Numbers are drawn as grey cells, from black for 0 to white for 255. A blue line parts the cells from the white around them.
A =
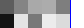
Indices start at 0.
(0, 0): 93
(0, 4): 126

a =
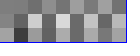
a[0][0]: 126
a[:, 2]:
[111, 206, 155]
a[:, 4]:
[116, 217, 172]
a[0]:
[126, 125, 111, 142, 116, 158, 122, 160, 114]

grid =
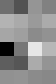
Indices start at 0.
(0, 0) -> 111
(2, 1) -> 159
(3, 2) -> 230
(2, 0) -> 166
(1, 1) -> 170
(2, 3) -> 146
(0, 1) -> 82

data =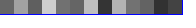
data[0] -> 102
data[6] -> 191
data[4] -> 113
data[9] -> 114

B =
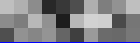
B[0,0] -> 191
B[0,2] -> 140
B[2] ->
[79, 146, 134, 148, 101, 63, 154, 107, 105, 120]
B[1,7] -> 207
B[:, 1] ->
[176, 125, 146]
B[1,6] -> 210

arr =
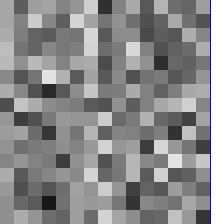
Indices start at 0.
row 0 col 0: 166
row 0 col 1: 93
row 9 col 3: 54
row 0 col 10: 88
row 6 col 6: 198
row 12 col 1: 89
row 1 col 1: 130
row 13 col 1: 80
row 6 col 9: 170
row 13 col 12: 157
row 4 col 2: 185
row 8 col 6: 148
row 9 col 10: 110
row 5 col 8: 138
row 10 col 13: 117
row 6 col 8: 125
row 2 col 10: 73
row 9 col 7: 96
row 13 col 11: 87
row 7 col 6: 90
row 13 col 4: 110
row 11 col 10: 136
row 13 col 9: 64
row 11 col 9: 182
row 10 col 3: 127
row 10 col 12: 151
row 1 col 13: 112
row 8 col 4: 152
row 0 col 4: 131
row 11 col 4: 60
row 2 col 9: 141
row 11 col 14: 198
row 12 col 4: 149
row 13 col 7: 204
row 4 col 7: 75
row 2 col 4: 120
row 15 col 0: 143

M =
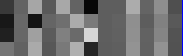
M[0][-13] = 57
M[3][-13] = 117
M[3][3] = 87
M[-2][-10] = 91
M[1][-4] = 143
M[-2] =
[32, 103, 160, 91, 128, 106, 214, 94, 97, 144, 98, 133, 83]
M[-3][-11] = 19
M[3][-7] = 37
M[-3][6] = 122
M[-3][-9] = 111
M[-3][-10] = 101
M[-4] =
[57, 99, 166, 89, 168, 99, 7, 94, 94, 172, 100, 142, 79]
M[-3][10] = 93
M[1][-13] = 24

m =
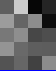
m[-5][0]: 95
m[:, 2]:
[6, 141, 71, 94, 65]
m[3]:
[148, 105, 94, 93]
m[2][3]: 78
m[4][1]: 102

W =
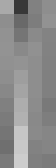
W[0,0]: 169
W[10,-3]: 200
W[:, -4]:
[169, 142, 146, 147, 145, 142, 136, 128, 123, 117, 111, 122]
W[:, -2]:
[129, 125, 138, 145, 142, 142, 142, 140, 137, 138, 130, 127]
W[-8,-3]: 147
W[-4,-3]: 177
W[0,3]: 142
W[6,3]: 128

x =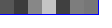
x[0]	86
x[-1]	119

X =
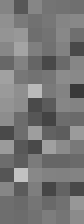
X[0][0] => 132
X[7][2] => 74
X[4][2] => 101
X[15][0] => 110
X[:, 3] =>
[116, 119, 115, 113, 72, 118, 122, 91, 67, 98, 160, 102, 130, 70, 105, 125]
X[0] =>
[132, 87, 134, 116, 114, 111]
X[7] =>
[148, 141, 74, 91, 134, 131]
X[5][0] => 161
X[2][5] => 111
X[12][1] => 194
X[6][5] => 57
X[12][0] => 85
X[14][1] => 106
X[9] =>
[73, 109, 158, 98, 93, 155]
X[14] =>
[110, 106, 117, 105, 113, 151]
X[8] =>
[141, 108, 86, 67, 109, 106]
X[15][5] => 139
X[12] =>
[85, 194, 136, 130, 129, 131]
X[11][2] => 123
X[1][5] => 136
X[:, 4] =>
[114, 133, 136, 130, 106, 140, 131, 134, 109, 93, 139, 102, 129, 99, 113, 117]
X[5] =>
[161, 119, 114, 118, 140, 137]
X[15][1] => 108
